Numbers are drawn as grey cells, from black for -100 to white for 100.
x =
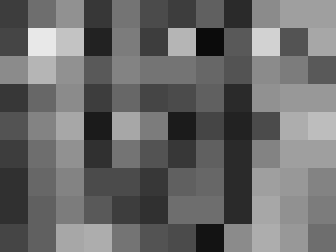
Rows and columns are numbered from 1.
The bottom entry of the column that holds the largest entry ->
-25
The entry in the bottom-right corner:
-14
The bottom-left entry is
-46
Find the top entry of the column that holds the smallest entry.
-25
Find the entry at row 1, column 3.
14
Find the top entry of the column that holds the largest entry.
-14
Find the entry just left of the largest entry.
-46
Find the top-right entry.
25
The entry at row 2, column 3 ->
53
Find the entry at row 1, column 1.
-52
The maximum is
82
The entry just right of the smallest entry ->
-30
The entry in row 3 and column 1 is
9
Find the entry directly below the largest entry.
42
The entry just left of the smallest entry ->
42
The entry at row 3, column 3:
14

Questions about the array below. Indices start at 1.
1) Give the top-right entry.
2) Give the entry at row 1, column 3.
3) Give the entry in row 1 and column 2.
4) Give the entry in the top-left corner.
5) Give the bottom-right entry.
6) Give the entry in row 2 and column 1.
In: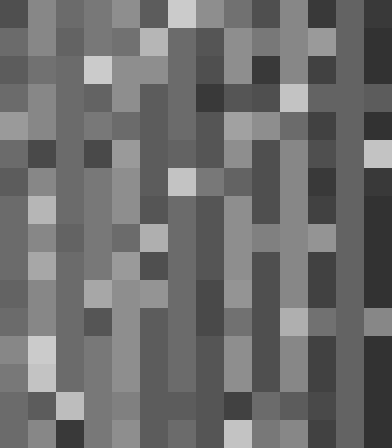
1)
-55
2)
-16
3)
6
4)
-38
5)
-61
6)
-16
